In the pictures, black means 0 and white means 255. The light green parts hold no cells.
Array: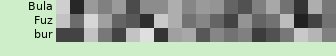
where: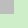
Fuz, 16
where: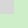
Fuz, 2
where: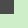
Bula, 5
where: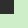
Fuz, 6
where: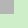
bur, 18
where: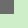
Fuz, 1

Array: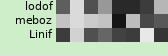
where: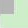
lodof, 7
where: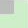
meboz, 5
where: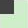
Linif, 4
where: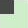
meboz, 6

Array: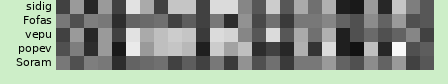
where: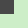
Fofas, 14
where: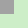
popev, 12
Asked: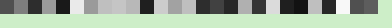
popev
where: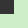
popev, 18
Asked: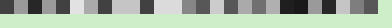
sidig
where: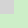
vepu, 12

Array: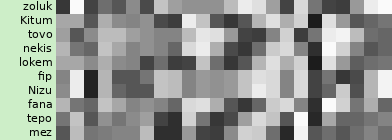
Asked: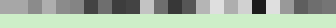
lokem
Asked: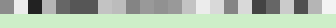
Nizu
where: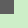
lokem, 21
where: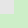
tovo, 10
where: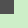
Nizu, 21
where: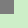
mez, 3

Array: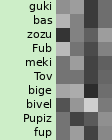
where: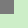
bivel, 3
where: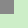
fup, 3
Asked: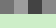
fup
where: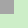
bige, 0
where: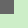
Tov, 3
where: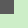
Pupiz, 2

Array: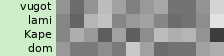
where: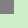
vugot, 5
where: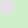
lami, 11
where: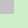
lami, 3
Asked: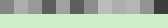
Kape
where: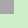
vugot, 7
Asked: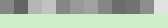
lami

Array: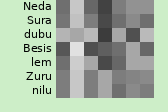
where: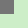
Sura, 0
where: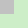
Sura, 1

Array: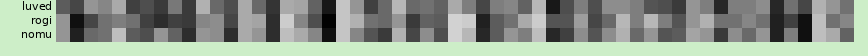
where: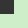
luved, 15
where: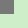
luved, 8
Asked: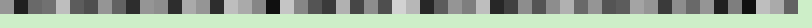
nomu
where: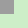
rogi, 37

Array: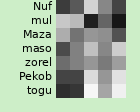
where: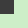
Nuf, 0
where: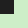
mul, 2
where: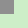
Maza, 3
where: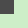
maso, 0

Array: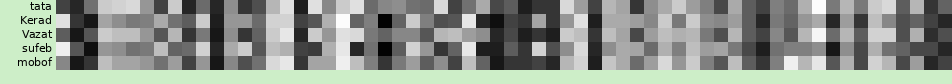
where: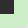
Vazat, 62
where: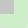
mobof, 39
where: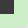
sufeb, 18
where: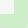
Vazat, 54

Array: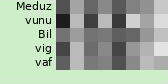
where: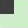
vunu, 2
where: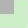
vig, 6

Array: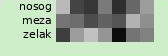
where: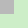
nosog, 0
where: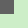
meza, 3
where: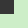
nosog, 2
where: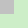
zelak, 2

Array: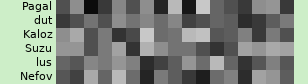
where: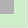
Suzu, 6
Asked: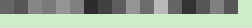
lus
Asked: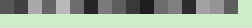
Nefov
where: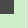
Kaloz, 5

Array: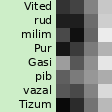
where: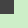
Vited, 1
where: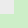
milim, 3
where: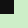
milim, 1

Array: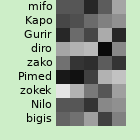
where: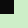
diro, 3
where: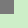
zokek, 2
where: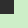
zako, 2
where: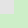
zokek, 0
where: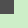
Kapo, 1

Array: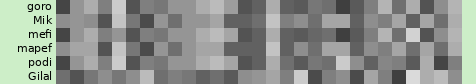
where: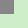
podi, 23
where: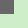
mefi, 18
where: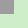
goro, 12

